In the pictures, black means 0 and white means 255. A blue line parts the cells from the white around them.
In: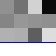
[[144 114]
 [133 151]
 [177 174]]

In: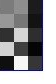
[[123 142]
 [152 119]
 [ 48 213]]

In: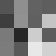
[[ 84 143]
 [ 62 145]
 [122  38]]

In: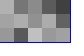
[[177 118]
 [163 173]
 [152  89]]

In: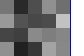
[[118  41]
 [153  83]
 [ 69  63]]

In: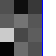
[[ 80  14]
 [ 93 116]
 [203  71]]
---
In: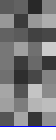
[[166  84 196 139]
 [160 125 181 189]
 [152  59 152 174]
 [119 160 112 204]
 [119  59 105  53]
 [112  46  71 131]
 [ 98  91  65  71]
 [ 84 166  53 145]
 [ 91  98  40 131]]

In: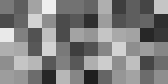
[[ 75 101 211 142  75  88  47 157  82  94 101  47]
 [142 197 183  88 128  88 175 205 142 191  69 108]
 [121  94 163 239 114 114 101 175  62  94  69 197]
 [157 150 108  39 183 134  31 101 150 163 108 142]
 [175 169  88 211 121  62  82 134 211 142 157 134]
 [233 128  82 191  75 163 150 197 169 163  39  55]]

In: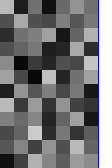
[[ 72 100 203  45 120  51  93]
 [ 16  65 177 133  93 155 139]
 [185  58 155  51 147  65  51]
 [127 106 133  37 100 161  22]
 [ 45 113 127 161  22 100 177]
 [ 80 100 120  30  37 169  45]
 [185  30 113  16 106 147 113]
 [ 30 147  86 127  72 120  22]
 [ 80 169  80  72 127  86 120]
 [ 86 133  65 147  80 185 100]
 [139   8  58  37  80  72 197]
 [161  72   8 191  37 113 161]]

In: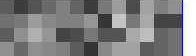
[[ 92 143 175 149  68  76 120  84  84 168 189 100 112]
 [112 120 156 136 128 128 149  53 195 120 168  68  68]
 [143 106 143 136 128  92  53 136 162 162  92 100 112]
 [ 92  61  84 106 128 100  61 120 156  76 162 128 143]]

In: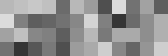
[[184 192 200 192 107 184 156  79 219 114 162  94]
 [162 192 135 128  94 142 184 121 170 170 142 176]
 [219 128  94 101 114 135 212 128  53 107 142 176]
 [114  53  87 121  79 156 170 206 135 101 149 206]]

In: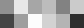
[[ 68 158 252 210 180  46]
 [144 232 166 188 130 203]]

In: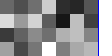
[[219 154 211  92  22 191  64]
 [ 58  98 139 111 177 191 132]
 [161  72 118 255 126 169 184]
 [104  79 111 204  45  38  85]]
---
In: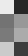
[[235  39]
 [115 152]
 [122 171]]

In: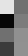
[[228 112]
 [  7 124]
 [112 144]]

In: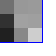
[[113 152]
 [ 49 161]
 [ 32 136]]

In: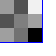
[[156  82]
 [ 82 127]
 [159 114]]

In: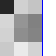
[[ 38 209]
 [214 149]
 [210 142]]

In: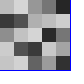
[[188 213]
 [ 57  81]
 [142 194]]

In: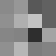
[[138 151]
 [144 175]
 [134 131]]

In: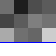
[[111  29]
 [ 68  92]
 [170 112]]
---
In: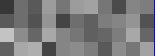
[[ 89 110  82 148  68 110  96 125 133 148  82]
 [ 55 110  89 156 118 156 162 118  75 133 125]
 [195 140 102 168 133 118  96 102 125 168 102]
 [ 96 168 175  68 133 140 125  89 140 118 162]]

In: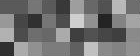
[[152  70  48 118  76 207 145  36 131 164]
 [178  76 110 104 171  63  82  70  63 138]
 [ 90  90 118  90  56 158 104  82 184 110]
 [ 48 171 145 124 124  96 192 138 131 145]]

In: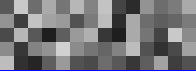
[[189  49  37  94 154  82  74 109  88  55  94 162  62  82]
 [ 74 183  88  30  94 154 176  55  30 170 117  68 201 139]
 [ 88 201 109 170 117 183 131 195  68  43 147 109 123 170]
 [139  55 131 147 209 139 117 102 131 189  82  49  74 162]
 [147  62 195 162 154  82 123 189  43 170 109  94 102 123]]

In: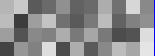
[[181 201  90 106 144  98 106 173 113 215 137]
 [ 68 150 129 221  76 173  90 137 188 166 229]
 [158  83 137 129 173 121 166 121  76  83 221]
 [188  60 158 195 113  90 121 188  98 129 144]]

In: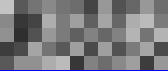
[[137  55  68 173 123 159  96 165 103 173 187 123]
 [145  47  82 152 123  96 130 103 130 180 116 180]
 [195  89 116 137 116 109  68 152  82 103 152 109]
 [ 89 145 145 173 187  55 130 109 137 159  61 152]
 [ 61  74 165 116  89 159  74 159  82 123 165  74]]

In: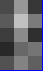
[[ 61 139  47]
 [ 74 152  55]
 [ 82 131  96]
 [ 40 104 117]
 [ 90 193 123]]
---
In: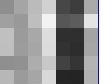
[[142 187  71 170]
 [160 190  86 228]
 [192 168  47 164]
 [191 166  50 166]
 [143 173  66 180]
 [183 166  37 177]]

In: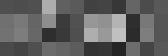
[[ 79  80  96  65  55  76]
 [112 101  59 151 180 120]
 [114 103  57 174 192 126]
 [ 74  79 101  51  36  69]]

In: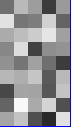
[[112 157 154]
 [226 125 100]
 [171 204 160]
 [135  65 147]
 [145 161  60]
 [183 197 185]
 [ 72 163 195]
 [100 170  80]
 [165  79 225]]

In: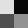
[[225]
 [ 79]]

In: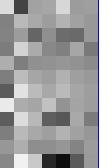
[[219 162 215 159]
 [129 169 178 152]
 [131 101 108 152]
 [124 171 128 121]
 [174 144 150 139]
 [126 166 177 153]
 [ 91 187 186 158]
 [234 165 147 157]
 [ 93 184  87 123]
 [126 168 178 151]
 [151 142 150 156]
 [135 201  14 154]]

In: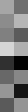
[[166]
 [140]
 [128]
 [213]
 [ 48]
 [104]
 [150]
 [ 90]]

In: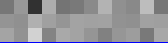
[[119  49 116 138 144 189]
 [148 176 149 161 146 161]
 [164 210 169 149 150 121]]

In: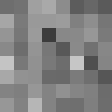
[[110 160 140 103]
 [166 153 156 142]
 [149 155 136 151]
 [137 148  88 113]
 [196 145 109  79]
 [168 144 105 111]
 [131 151 145 128]
 [151 182 112 127]]

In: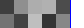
[[ 62 173  76]
 [115 191 135]]
